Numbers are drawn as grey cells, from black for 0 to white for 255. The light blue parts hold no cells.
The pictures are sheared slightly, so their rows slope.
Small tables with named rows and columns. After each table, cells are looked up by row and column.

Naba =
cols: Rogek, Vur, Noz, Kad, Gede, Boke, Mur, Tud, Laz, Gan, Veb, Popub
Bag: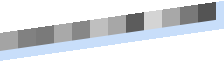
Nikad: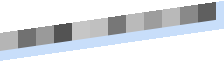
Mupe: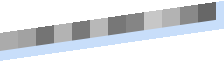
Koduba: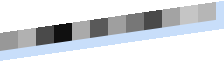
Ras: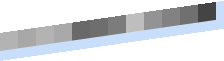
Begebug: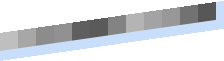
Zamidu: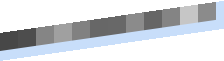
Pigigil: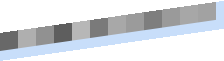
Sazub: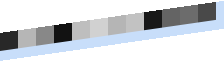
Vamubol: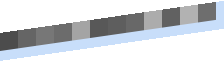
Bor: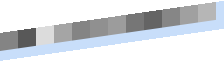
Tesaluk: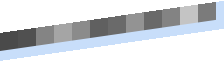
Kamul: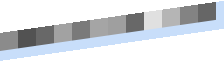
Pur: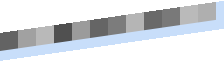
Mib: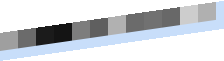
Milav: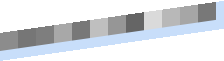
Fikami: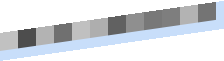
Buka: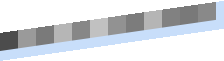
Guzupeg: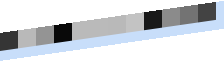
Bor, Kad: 165
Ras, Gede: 105
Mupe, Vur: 162
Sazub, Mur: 181
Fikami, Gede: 192
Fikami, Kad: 112

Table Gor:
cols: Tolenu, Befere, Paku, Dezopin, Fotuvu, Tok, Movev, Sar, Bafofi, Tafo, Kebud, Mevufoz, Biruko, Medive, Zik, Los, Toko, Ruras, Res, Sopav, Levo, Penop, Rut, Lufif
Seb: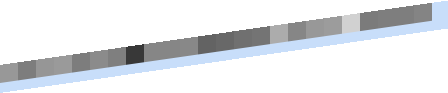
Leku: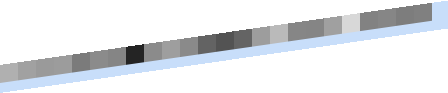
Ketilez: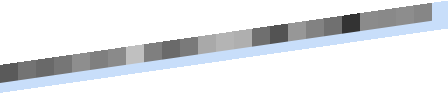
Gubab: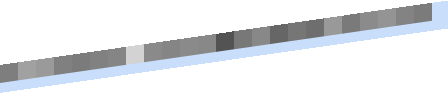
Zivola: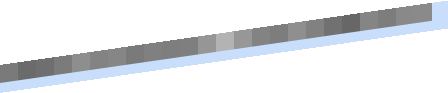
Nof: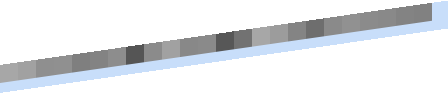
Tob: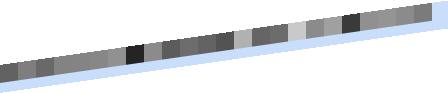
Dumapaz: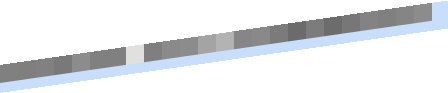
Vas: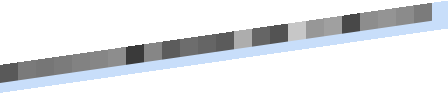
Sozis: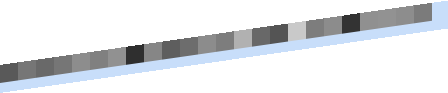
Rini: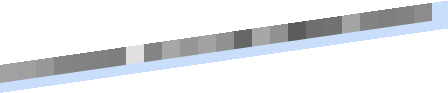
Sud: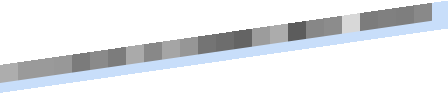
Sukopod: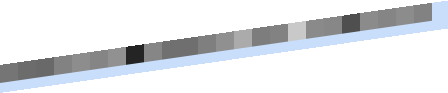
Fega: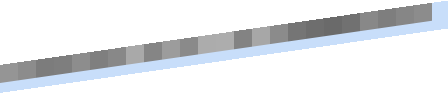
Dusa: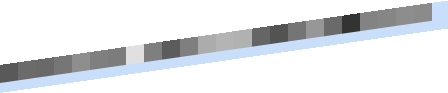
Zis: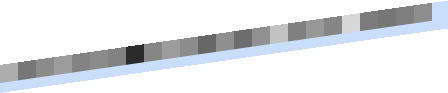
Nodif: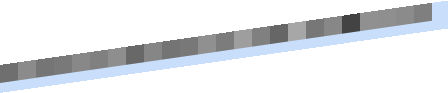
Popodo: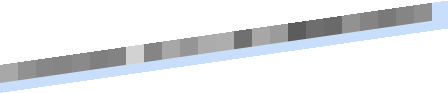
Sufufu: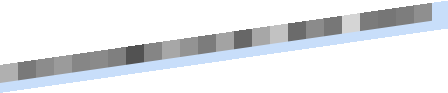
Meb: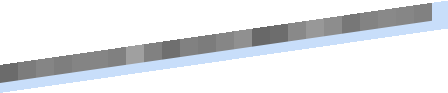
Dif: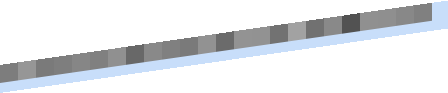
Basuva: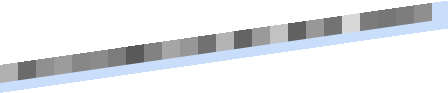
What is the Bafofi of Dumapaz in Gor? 127
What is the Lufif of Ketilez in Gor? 134
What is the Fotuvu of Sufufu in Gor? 134
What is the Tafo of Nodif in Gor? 116
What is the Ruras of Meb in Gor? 152
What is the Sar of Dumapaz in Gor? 224
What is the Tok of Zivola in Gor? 131
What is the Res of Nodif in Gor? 135

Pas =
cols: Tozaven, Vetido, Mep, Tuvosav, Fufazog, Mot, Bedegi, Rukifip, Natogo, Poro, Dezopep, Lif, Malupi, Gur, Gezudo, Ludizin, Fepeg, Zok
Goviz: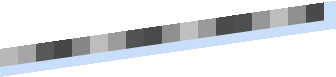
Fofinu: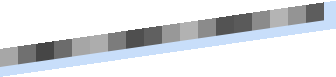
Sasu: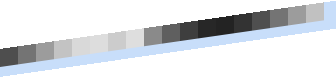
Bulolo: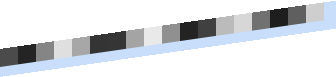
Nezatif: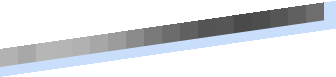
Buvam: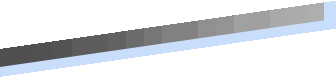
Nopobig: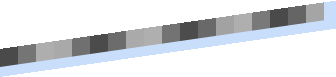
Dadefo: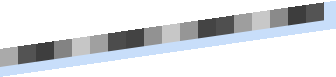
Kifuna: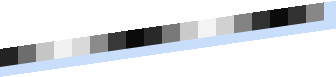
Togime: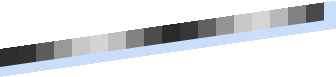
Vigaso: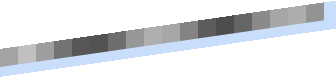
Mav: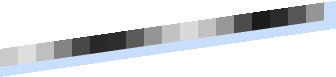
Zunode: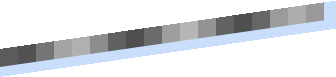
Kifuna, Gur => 131
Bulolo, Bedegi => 53
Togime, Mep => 92
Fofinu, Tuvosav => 108
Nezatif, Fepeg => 96
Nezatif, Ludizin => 86
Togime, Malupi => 149
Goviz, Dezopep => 192
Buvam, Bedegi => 98
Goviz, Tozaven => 184
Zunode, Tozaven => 91
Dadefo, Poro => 199

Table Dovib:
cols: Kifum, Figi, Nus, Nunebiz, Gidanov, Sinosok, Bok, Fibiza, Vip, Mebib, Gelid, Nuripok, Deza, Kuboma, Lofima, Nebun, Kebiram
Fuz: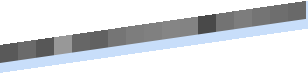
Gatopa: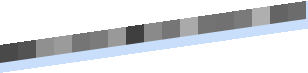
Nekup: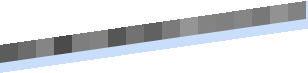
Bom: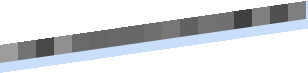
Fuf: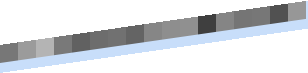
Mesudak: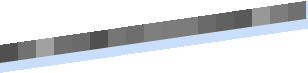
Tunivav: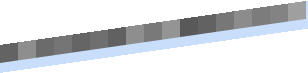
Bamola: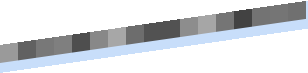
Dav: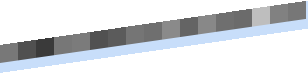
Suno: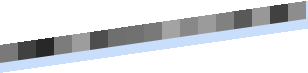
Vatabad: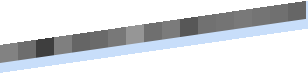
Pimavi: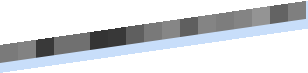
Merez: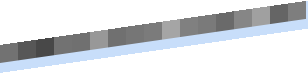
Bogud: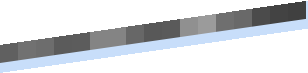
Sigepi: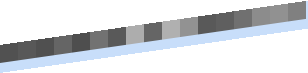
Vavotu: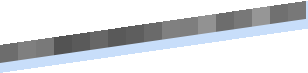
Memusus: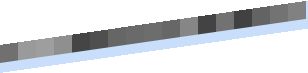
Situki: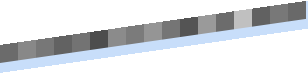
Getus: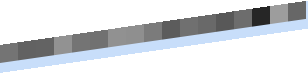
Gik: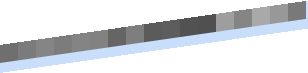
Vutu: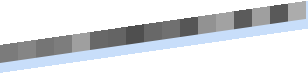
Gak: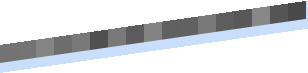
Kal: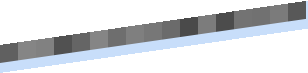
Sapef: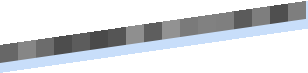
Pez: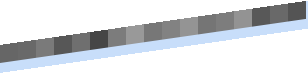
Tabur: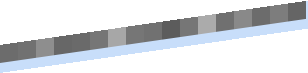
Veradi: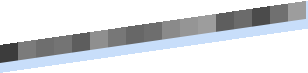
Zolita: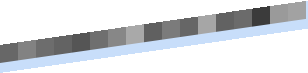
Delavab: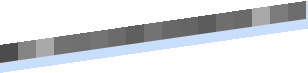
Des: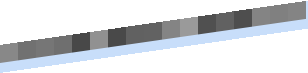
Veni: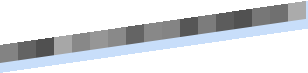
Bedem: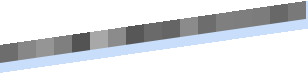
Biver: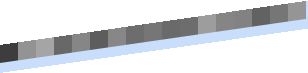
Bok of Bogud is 132
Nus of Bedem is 149
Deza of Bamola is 117
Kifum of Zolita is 103
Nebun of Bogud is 67
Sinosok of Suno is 78
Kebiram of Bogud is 64
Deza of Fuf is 133
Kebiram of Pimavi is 127
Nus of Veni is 80
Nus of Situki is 119
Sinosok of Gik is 130
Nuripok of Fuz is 73
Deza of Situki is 108
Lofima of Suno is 152
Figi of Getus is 98
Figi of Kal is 133
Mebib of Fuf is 142
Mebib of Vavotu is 128
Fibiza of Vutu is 79
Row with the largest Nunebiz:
Veni

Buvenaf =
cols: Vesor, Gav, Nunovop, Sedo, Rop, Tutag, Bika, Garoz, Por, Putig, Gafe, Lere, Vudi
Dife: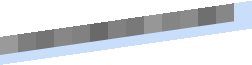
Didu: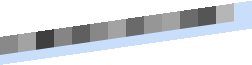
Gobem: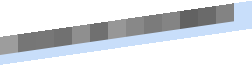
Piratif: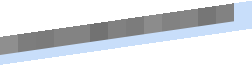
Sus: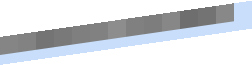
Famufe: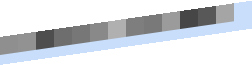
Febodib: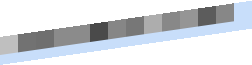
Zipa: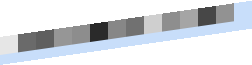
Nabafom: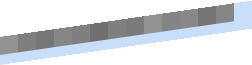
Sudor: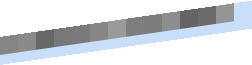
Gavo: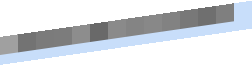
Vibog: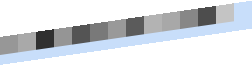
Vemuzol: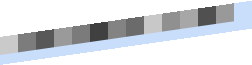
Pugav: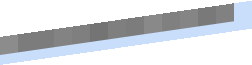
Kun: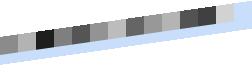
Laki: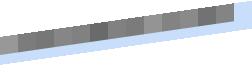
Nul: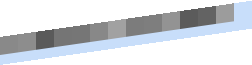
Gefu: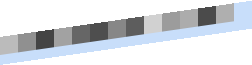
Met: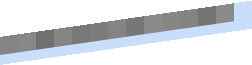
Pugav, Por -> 137
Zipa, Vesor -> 230
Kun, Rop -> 85
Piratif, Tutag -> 114
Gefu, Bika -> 135
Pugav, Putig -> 128
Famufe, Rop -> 119
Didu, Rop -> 95
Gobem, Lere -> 106
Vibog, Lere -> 77
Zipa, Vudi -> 146
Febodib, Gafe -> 149
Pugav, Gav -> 124
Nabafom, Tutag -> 112
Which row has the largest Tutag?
Kun

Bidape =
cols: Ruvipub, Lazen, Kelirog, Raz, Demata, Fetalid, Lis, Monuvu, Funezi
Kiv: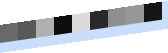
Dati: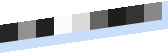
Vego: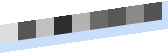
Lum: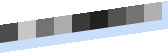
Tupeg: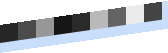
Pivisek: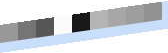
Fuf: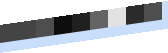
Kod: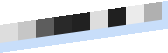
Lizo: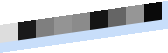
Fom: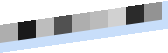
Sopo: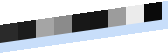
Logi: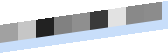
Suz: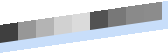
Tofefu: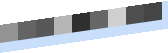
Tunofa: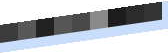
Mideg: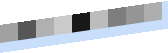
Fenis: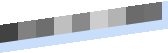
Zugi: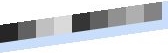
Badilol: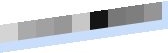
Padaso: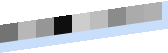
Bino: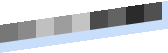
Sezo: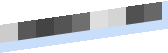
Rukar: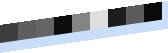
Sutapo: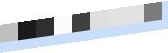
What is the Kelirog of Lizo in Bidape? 127
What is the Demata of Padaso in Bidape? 205
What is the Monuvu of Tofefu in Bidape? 79
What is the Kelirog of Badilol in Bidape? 161
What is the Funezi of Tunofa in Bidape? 52
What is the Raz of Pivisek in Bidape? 251
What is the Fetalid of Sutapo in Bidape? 222
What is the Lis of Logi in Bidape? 226
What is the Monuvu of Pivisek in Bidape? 158
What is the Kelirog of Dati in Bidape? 34
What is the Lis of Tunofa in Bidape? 29
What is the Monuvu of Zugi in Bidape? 175
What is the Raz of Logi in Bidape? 129
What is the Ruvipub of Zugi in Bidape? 38

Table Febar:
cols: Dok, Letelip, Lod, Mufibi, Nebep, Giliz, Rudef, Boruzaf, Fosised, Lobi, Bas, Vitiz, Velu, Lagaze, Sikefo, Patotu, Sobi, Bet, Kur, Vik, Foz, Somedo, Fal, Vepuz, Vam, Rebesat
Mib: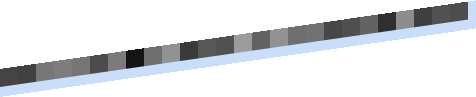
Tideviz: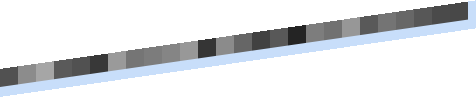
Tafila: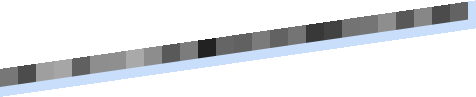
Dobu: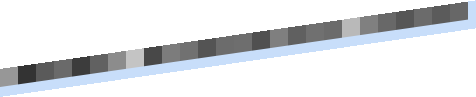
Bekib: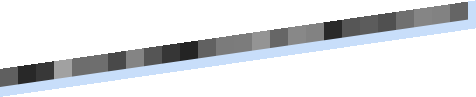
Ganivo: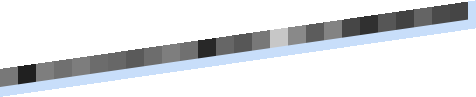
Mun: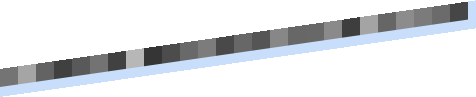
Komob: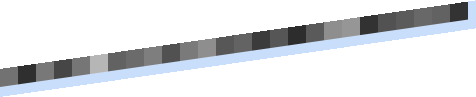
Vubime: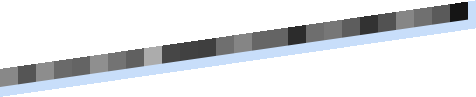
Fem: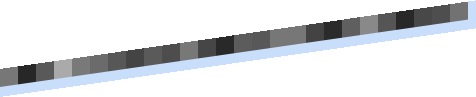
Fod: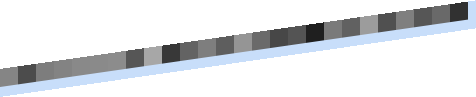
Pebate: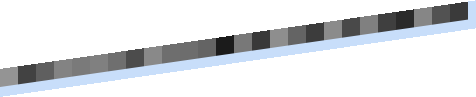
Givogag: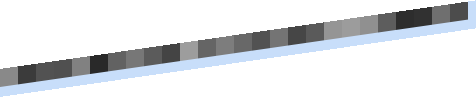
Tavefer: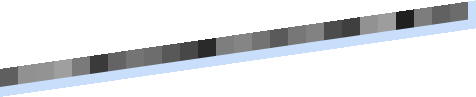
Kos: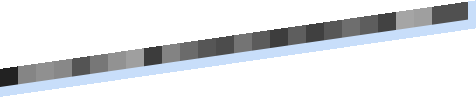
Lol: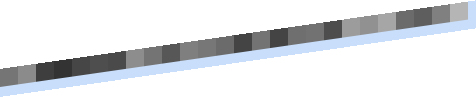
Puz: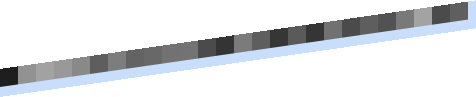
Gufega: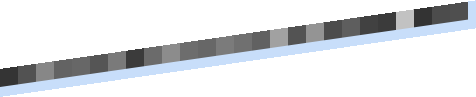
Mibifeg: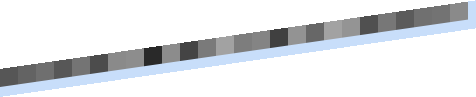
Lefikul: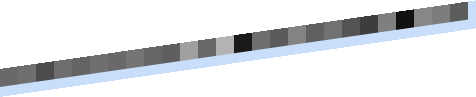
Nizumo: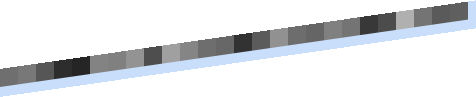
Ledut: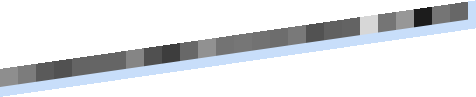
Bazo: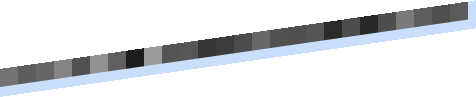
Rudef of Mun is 65
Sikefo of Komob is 59
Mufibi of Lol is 51
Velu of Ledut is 115
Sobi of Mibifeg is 147
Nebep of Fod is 137
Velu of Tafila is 101
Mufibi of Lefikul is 110
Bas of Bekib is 36
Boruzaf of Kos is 159
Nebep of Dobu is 60
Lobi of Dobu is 124
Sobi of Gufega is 83
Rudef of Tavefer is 100
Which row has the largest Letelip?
Mun

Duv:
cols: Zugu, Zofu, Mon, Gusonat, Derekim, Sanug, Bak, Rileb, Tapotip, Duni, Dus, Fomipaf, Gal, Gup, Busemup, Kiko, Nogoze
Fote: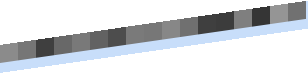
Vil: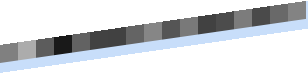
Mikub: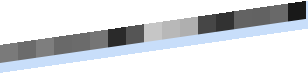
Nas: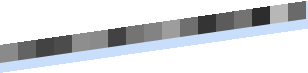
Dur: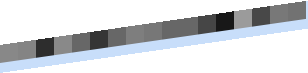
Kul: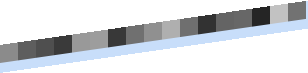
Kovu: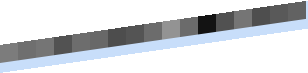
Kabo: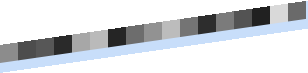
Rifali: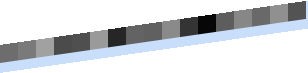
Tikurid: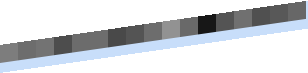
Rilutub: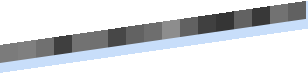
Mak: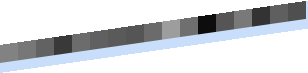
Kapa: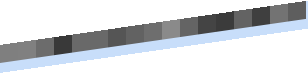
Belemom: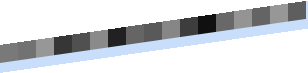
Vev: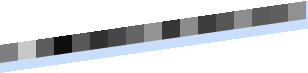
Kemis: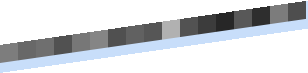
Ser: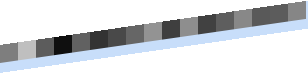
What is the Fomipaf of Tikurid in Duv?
23
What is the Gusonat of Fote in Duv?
104
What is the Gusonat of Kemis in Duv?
81
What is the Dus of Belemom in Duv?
61
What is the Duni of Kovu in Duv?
147
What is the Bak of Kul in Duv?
56
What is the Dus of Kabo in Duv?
116
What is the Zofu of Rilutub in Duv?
127
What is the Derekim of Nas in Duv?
142
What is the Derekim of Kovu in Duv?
109
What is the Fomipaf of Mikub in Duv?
70
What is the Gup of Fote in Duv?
127
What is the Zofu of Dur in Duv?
132
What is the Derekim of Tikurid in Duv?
108
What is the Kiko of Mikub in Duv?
105
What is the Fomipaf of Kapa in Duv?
68
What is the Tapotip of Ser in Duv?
147
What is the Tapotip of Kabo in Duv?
146
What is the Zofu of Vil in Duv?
172
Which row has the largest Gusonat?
Dur

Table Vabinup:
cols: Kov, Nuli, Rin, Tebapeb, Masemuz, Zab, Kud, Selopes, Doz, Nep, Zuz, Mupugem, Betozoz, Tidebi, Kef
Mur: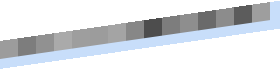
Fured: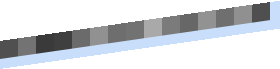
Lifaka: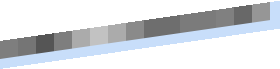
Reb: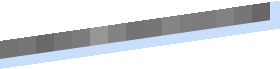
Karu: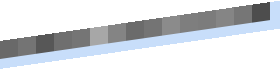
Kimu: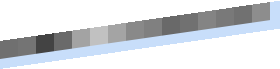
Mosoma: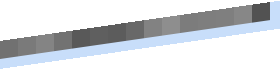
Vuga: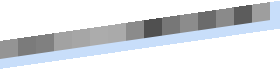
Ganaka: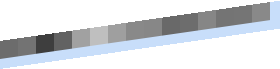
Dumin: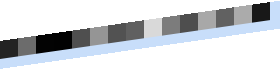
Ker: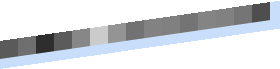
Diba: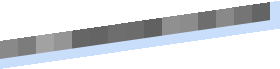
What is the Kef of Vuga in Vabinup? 158
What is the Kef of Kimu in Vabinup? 141
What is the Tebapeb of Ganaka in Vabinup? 98
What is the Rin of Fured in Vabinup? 58
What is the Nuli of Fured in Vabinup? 115
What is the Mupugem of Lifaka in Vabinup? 123
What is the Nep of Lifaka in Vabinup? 110
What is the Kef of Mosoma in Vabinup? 82
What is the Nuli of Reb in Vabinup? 118
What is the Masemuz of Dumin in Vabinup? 79
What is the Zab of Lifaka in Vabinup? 194
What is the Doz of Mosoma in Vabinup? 130
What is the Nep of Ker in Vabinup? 128
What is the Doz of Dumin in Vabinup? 217
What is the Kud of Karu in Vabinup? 132
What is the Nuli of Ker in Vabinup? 111
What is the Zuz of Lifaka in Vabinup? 123

